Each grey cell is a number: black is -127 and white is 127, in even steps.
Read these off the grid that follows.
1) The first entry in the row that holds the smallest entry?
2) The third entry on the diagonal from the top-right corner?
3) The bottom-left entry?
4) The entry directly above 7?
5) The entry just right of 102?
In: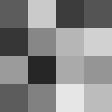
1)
27
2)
-89
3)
-35
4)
74
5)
60

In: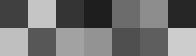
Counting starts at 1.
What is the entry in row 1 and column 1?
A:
-63
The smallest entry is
-97
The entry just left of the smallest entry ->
-75
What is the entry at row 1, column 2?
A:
69

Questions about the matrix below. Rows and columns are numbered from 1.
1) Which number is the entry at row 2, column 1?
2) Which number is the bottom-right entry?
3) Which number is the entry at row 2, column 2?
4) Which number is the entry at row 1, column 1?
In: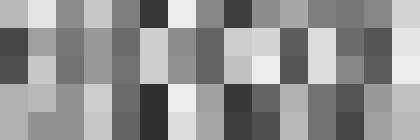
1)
-56
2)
56
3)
32
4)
56
